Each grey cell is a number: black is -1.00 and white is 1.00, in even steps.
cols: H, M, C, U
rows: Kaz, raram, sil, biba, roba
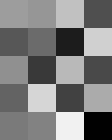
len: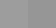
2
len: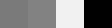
4
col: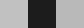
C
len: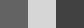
3
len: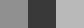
3
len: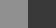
2
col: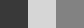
M

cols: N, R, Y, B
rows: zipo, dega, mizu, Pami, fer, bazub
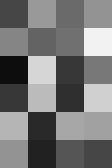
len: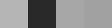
4
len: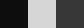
3
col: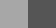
Y

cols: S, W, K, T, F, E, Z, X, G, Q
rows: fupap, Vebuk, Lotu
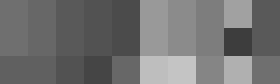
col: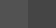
T
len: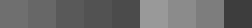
9
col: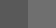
Q
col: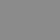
Z
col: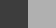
G
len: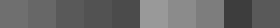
10

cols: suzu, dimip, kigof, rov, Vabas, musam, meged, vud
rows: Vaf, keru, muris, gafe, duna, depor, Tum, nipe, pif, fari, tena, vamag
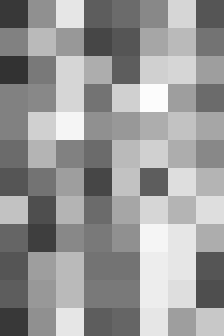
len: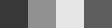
4
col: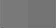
rov
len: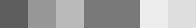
7
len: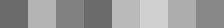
8

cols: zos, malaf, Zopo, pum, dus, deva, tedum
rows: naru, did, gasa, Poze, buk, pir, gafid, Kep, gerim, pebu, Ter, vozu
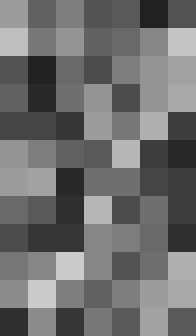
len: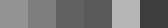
6
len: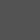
1
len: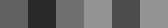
6

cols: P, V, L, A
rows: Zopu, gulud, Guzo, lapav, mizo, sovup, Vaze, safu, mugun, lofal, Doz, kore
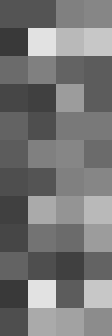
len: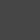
1
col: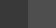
P
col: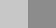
A
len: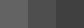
3
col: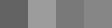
L
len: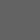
1
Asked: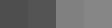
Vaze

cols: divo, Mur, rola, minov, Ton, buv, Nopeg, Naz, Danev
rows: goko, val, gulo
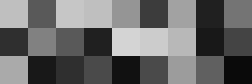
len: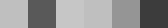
6
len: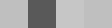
4
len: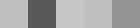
5

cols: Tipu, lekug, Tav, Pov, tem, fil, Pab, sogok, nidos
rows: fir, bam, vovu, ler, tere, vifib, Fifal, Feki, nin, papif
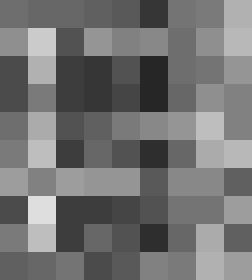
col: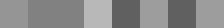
nidos
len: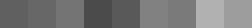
9

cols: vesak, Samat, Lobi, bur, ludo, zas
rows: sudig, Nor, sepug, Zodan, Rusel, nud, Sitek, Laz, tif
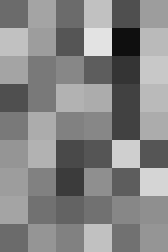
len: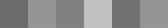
6
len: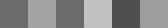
6
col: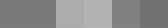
Samat
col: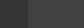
ludo
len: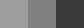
3

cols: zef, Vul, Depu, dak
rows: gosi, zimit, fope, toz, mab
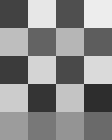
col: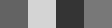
Vul
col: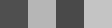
Depu
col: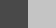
Depu
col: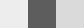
dak

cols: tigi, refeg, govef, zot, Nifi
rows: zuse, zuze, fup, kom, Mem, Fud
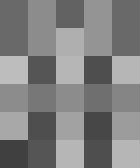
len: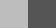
2
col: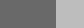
tigi
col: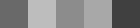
tigi
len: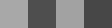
4
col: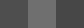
zot
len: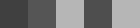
5
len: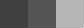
3

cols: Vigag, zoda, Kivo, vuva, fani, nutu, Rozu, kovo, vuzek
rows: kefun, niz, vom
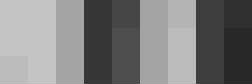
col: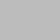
Rozu
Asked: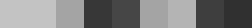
kefun
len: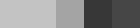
5

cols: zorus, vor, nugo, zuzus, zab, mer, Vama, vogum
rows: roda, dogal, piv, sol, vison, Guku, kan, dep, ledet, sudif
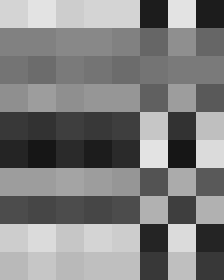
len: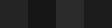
4
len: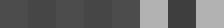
8
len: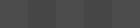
5
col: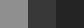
zorus
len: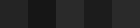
5

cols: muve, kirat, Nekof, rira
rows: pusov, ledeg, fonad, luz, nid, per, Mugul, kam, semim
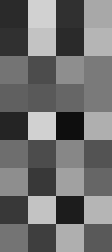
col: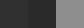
Nekof
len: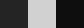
3
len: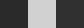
3

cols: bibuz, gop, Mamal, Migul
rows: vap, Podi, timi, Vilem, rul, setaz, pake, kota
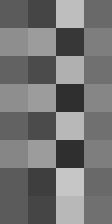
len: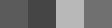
4
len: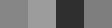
4
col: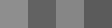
bibuz
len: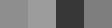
4
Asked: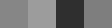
setaz

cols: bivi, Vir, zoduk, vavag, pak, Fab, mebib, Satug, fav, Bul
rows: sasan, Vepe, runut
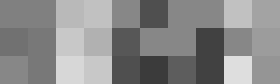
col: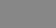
mebib
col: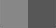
pak
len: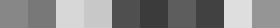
10
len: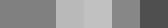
6
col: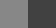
Satug
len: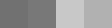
4
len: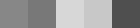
5

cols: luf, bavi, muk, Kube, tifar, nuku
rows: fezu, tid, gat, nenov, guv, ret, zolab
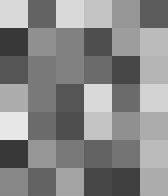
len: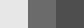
3
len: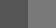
2
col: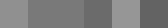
bavi
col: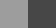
tifar
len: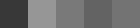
5

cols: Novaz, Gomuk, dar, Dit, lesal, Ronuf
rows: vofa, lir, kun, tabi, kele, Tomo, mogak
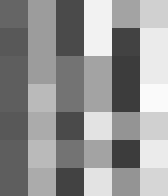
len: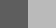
2
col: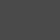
dar
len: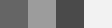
4
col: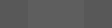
Novaz
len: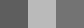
3

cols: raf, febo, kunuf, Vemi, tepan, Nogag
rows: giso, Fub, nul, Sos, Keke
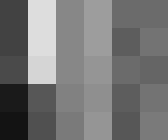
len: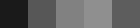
5
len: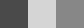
3

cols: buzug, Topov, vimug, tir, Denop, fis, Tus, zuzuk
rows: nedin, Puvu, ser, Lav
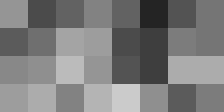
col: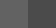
Denop
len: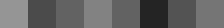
8

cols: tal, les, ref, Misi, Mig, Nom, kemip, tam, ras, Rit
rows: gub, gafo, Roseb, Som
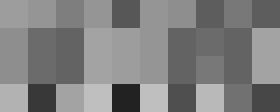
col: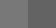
ras
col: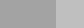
Misi
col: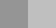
Nom
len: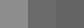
3

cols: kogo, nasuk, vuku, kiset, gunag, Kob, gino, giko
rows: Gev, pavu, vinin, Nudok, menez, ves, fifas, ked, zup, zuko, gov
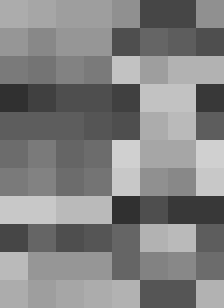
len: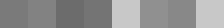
8
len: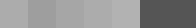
7

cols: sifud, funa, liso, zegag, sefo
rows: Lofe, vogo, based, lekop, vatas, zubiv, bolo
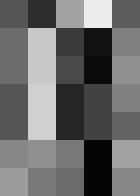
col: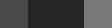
liso
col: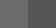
sifud
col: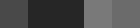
liso

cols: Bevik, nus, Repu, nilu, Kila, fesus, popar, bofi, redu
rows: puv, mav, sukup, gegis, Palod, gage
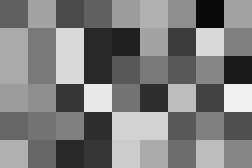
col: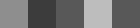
popar
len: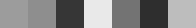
7
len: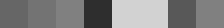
8

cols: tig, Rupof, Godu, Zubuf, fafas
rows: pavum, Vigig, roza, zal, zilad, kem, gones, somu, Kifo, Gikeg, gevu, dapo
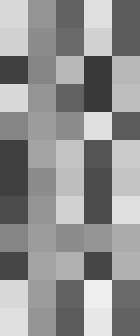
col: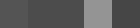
Zubuf
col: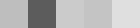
fafas
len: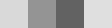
4
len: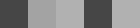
5
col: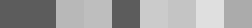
fafas
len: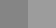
2
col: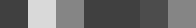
tig

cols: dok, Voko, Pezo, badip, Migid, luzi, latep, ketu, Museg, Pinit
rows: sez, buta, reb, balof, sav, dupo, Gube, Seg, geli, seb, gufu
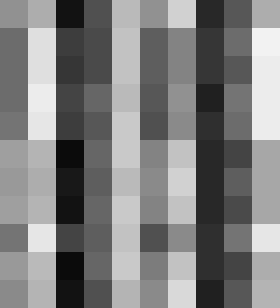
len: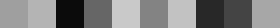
10
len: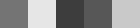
5
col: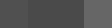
badip
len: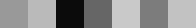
7
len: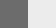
2

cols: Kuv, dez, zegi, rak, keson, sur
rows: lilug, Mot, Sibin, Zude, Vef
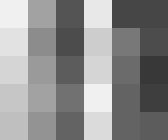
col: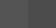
zegi
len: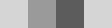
4

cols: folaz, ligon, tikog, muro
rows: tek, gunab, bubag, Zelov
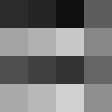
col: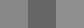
muro
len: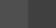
2

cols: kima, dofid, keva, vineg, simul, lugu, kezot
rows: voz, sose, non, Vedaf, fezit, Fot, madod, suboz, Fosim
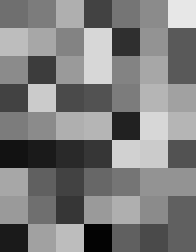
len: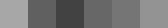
6
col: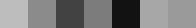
kima
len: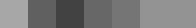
7
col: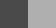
keva

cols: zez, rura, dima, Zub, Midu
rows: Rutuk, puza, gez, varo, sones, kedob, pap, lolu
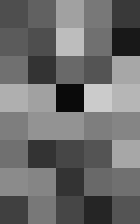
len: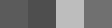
4
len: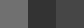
3
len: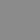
1

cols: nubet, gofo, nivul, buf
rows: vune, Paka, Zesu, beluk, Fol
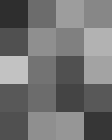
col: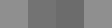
gofo
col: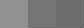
gofo
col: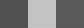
nubet
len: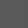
1

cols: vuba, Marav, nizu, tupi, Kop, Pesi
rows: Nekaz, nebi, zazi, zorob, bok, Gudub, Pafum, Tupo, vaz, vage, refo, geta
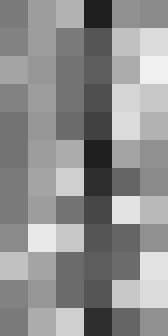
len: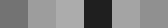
6
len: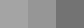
3
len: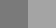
2
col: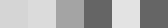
Kop
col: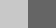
Kop
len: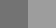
2

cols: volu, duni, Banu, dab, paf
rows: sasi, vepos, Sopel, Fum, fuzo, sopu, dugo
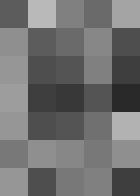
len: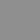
1
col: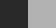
paf
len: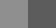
2
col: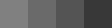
Banu
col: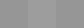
volu
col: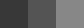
Banu

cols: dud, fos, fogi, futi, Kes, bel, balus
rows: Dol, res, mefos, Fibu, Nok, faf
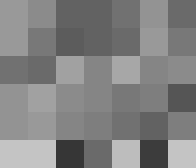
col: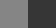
fogi
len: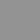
1
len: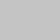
2
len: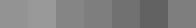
7
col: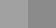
fogi
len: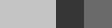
4

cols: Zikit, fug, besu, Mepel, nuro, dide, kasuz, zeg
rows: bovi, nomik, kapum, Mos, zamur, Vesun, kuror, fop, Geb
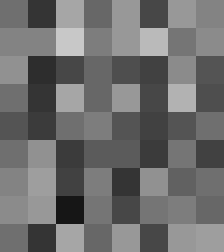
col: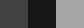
besu
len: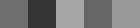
5
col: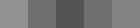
Zikit
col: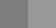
kasuz
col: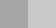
besu

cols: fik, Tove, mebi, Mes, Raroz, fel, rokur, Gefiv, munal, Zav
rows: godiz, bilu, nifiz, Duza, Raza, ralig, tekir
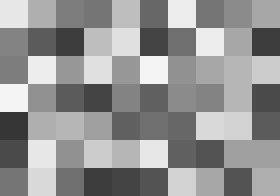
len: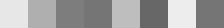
8
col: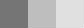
Mes

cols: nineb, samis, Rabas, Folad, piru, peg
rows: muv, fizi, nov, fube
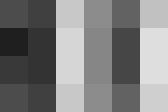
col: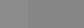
Folad
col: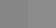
Folad
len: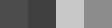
4
